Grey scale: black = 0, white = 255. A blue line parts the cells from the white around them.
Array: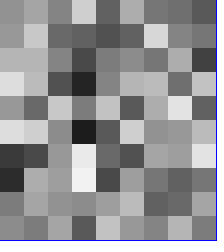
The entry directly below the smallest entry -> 234
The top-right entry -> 89
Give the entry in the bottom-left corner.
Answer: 140
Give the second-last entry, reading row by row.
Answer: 181
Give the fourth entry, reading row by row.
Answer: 207
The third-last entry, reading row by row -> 132
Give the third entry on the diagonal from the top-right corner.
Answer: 118
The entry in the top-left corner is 146
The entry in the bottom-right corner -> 124
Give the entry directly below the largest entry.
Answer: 140
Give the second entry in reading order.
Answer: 165
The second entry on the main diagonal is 200
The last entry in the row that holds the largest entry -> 118
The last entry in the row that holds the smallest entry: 187
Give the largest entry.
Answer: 242
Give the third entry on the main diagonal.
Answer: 132
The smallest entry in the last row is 89
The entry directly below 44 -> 124
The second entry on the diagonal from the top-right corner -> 132
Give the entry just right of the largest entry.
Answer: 73
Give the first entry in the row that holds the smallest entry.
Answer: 221
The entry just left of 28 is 140
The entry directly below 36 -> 124

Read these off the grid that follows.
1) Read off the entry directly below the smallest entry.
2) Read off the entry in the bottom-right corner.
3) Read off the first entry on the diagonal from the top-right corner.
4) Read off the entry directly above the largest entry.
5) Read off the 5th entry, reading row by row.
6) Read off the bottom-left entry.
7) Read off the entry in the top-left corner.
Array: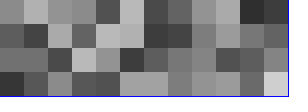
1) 119
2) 207
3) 61
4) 132
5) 81
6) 54
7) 139

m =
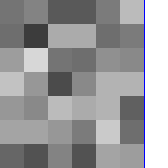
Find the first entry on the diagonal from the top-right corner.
187
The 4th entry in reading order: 89
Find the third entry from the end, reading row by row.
82
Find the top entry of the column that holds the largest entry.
131
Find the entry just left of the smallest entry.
110
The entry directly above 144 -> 110
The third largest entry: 194
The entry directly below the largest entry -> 151
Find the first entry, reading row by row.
116
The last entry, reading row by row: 157
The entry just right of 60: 171
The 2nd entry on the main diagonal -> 60
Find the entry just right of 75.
137

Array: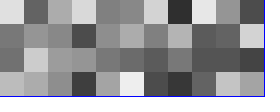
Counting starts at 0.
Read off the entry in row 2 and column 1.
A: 204
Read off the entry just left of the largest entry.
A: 164
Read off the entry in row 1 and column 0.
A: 120
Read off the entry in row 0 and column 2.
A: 172
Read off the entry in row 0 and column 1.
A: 99
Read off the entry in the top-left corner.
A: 224
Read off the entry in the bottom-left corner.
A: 188
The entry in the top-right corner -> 76
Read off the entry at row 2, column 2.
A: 156
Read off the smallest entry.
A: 47
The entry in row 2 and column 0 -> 113
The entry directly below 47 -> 180
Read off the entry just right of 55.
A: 99

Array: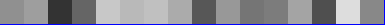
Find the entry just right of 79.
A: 221
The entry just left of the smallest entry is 158
